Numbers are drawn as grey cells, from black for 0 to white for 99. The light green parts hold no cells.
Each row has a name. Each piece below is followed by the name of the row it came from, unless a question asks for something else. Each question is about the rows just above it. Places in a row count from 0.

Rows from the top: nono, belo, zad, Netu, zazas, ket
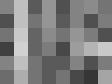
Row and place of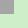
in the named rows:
ket, 7
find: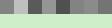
nono
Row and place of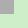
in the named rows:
ket, 1
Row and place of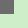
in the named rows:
ket, 0
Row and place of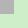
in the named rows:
Netu, 6

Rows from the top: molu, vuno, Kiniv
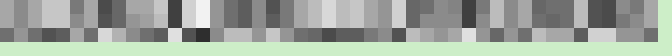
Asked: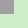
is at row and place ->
vuno, 10
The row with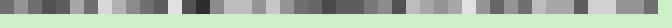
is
Kiniv
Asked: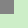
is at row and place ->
molu, 32
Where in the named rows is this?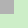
Kiniv, 8

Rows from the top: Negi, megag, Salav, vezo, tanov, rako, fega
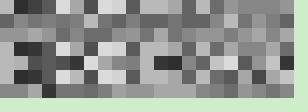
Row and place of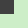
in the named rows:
Negi, 2
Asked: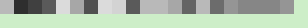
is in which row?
Negi
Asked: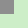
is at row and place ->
Salav, 8
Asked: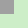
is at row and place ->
fega, 8
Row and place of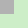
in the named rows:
tanov, 1

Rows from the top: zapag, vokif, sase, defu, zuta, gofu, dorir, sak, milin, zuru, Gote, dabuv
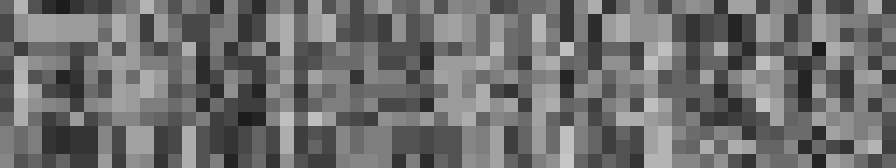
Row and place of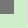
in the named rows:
zapag, 46
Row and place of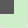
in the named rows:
zuru, 54

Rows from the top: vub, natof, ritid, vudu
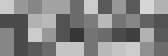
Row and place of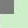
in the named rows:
natof, 6
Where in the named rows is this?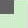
natof, 10
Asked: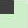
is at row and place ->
ritid, 9

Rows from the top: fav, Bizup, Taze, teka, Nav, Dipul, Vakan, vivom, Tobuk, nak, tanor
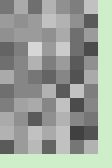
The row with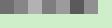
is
Nav
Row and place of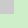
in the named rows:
teka, 4
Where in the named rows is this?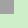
vivom, 1
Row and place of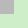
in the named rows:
tanor, 2

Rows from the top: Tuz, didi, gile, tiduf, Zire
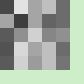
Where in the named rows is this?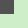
tiduf, 0
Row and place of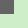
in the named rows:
didi, 3
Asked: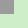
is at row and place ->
Zire, 2
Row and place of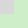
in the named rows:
tiduf, 1
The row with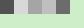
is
tiduf

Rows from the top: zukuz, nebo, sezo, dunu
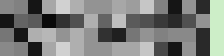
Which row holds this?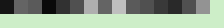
nebo
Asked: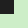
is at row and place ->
sezo, 8
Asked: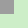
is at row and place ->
zukuz, 9

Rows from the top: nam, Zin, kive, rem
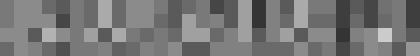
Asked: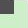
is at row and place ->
rem, 4
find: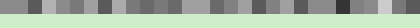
kive
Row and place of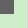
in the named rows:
rem, 8
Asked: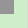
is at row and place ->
rem, 29
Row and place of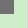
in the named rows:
nam, 27

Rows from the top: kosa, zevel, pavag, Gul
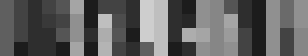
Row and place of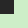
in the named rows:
zevel, 13
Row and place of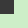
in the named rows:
zevel, 3
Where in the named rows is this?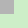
Gul, 7
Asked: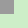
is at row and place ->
pavag, 16
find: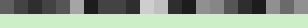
kosa
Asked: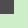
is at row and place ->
zevel, 8

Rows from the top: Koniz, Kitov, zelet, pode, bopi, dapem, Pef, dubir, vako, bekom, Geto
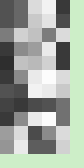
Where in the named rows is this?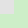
Kitov, 3
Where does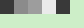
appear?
pode
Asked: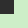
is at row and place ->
bopi, 0
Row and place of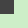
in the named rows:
dubir, 0
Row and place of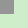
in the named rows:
Geto, 0
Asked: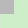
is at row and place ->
bopi, 2

